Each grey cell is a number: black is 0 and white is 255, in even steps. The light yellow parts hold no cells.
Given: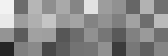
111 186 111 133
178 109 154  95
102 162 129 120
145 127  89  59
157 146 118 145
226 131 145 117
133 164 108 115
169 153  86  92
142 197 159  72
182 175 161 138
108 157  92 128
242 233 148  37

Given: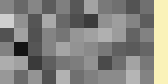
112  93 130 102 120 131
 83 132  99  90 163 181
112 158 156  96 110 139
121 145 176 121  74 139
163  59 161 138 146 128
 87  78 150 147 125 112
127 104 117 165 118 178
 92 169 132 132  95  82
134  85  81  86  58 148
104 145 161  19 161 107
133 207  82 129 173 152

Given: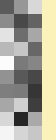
216  99 167 103 134  72  54  62 169 199
151  73 109 198 122  89 123 208  37 213
 91 139 227 184 252 146 126 167 215 245

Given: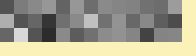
156  76 134
109  94 132
113 136  67
130 104 133
133 147 146
138 113 140
109 192 113
151 138  92
 99 112 138
151  53  44
137 102  84
124  83 216
 83 174 102

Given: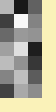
 97 131 147  30  55  92 140
 24 248 153 223 146 191 169
184  62 105 160 188 132  66

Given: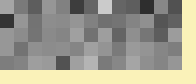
 81  97 156 126 150
135  85  93 134 133
 46 144 118 148 143
 94 132 143 154 165
101 116 100 122 135
203 112 158 148 122
101 129 114 160 180
 61 149 160 133 160
129 139 133 142  82
150 141 138 140 154
 93 115 116 144 158
122 150 140 115 131
165  52 151 151 125
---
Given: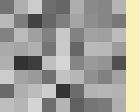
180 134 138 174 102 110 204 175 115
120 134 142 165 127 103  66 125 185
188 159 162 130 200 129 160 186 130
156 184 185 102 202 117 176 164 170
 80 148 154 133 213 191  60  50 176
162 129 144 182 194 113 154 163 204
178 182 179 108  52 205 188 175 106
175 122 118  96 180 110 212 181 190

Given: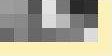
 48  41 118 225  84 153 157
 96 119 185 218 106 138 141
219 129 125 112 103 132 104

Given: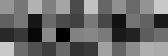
200 147 105 144 102 194  75 165 127 178 118 149
 26  98 116  17  71 121  65  75 105  22 119  96
110  93  34  26 122 135 130   0 138   8  56  40
171 175 140 101 161  57  50 104  61  80 108 201

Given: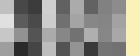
140 129  98 171  97 207  60  72 192
162 133 135 164 112 205  74  92 224
168 135 175 114 135 171  84 146 199
114 116  58 148  83 189  69  42 158

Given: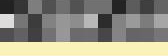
100  63  92  36 113 113  82 111  81 126  53  34
166 124 154 131  44 184 141 150 130  60 118 220
118 103 101 132  71 108 107 151 114  64  97  80

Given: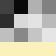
129 177   9  65
186 227 217  44
229 197 136 191

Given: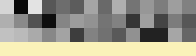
129 158 125 151 116 175 105 165  92 109  87 227   9 213
 87 124  68 159  53 130 116 146 156 133  14  81 138 175
102 166  34  34 145  89 113 130  61 163 135 170 186 193
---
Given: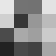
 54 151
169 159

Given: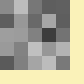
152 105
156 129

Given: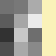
166 235
199 110

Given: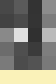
 75  52
224  48

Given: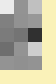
146 152
116  48

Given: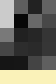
  7 105
 33  38

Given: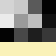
154 191
 72  30
